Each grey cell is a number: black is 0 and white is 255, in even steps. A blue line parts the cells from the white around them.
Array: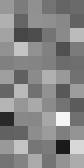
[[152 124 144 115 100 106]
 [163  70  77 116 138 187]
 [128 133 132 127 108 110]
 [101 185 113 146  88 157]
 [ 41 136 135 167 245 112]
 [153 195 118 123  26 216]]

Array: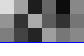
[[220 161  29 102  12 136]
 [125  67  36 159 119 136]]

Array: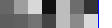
[[103 158 216  17 189 109  50]]

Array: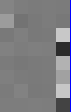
[[132 125 123 124 123]
 [121 127 121 122 200]
 [123 120 122 123 178]
 [123 130 121 122 199]]

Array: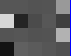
[[ 86  86  83  84 153]
 [ 84  86  82  83 178]]

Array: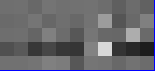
[[111 112 104 116 112 113 114 109  95 108  97]
 [110 111 101 128 108  87 118 104 103 173 106]
 [113 113 116 128 124  87 117 115 104 114 108]]
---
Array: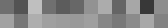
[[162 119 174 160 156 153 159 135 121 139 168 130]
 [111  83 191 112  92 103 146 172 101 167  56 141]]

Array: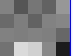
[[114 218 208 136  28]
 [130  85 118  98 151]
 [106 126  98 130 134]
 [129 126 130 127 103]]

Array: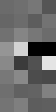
[[116 127  93  95]
 [107 111 119  85]
 [102 108  93 115]
 [113 133 119 108]
 [149 211   2   1]
 [137  59  81 228]
 [120 137  76  73]
 [111  97  99 129]]

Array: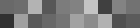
[[ 49 160  89 104 116 162 140 178  80  91]
 [105 109 179  87 124 130 196  64 131 114]]

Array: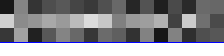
[[ 55 162  33  88 132 104  55 107  95  50 130  23 130  47  79  87]
 [ 24 133  52  78  88  69  57  80 104  38  83  31  74  42 106 103]
 [208 139 149 168 154 187 219 199 128 154 158 177  65 203 112  74]]

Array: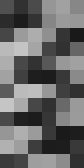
[[ 58  68 158 161 140  47]
 [ 80  49  75 150 161 135]
 [ 43  28  51 134 154 151]
 [ 70 155 173 144  52  25]
 [186 196 165  68  49 102]
 [174  72  50  88 152 161]
 [162  64  30  28  56 138]
 [ 91 187 190 151  63  48]
 [197 170  71  49 105 154]
 [ 73  32  28  54 136 155]
 [150 175 155  57  26  29]
 [177 158  61  28  29  57]]

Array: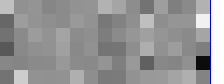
[[115 205 146 145 146 175 142 122 123 146 153 154 164 175 131]
 [192 145 148 134 139 146 148 178 165 141 115 158 127 138 178]
 [103 157 147 143 139 153 146 120 130 143 191 142 149 149 241]
 [114 138 156 147 164 140 143 125 139 150 160 149 143 138 165]
 [ 88 137 144 146 160 137 145 116 117 142 174 145 157 137 126]
 [135 133 138 139 152 139 137 148 127 153  96 136 133 145  12]]
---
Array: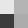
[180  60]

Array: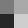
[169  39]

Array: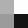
[254 155]

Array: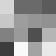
[ 91 149 154  60]

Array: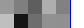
[129 145]

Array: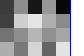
[  7 175 182 120]

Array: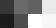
[234 255]
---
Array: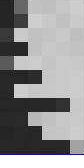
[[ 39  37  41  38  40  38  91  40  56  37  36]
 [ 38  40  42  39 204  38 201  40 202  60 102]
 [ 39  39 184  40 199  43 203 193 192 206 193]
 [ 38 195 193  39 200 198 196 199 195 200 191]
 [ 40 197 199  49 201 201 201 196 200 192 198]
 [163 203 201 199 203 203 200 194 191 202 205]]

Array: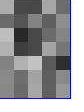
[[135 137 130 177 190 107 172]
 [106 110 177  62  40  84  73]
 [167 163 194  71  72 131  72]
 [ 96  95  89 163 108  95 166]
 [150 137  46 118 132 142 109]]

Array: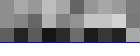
[[ 95 142 142]
 [ 36 132 168]
 [ 91 102 152]
 [ 21 178 189]
 [ 43 130 167]
 [109 147 100]
 [ 28 196 150]
 [ 56 195 167]
 [ 34 211 155]
 [168 120 124]]

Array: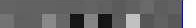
[[115  99]
 [ 96  98]
 [ 97  98]
 [137  98]
 [103  96]
 [ 21  96]
 [132  99]
 [ 21  96]
 [ 93  91]
 [193  97]
 [ 86 105]
 [ 96  94]
 [ 88  98]]

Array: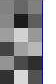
[[ 49 147  67 158 135 130]
 [216  74 160 209  28 102]
 [ 82  45 183 152  93 128]]

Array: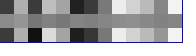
[[ 59 139  61]
 [175 149 175]
 [ 17 118  59]
 [219 129 190]
 [164 120 164]
 [ 30 132  33]
 [ 55 128  59]
 [120 134 121]
 [237 141 237]
 [210 143 210]
 [186 136 186]
 [150 130 134]
 [243 133 243]]

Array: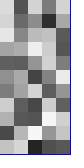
[[195  73 177 206 124 144  95 164 230 213 219]
 [214 183  88  93 163 169  93 172 135 106  83]
 [ 36 247  84  71 211  68 148 238 187 141 211]
 [ 80 150 246 205  93 131 209 205 193  47 123]
 [ 88 197 208  96 149 235 125  86  90 168 211]]

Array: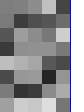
[[160 123  74 190  58  86 122 126]
 [205  51 151 177 143 157  61 128]
 [199  59 154 166 145 140  79 141]
 [222 139  37  88 145 120  86 192]
 [118 171 148  74 121 206 109  69]]

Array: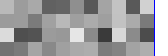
[[114 219 155 185]
 [122  79 156 156]
 [165  83 123 169]
 [137 155 161  97]
 [160 152 185 100]
 [170 230 159 143]
 [173 138 171  88]
 [123  58 159 164]
 [131 216 194 195]
 [163 139 171  89]
 [174  76 122 209]]
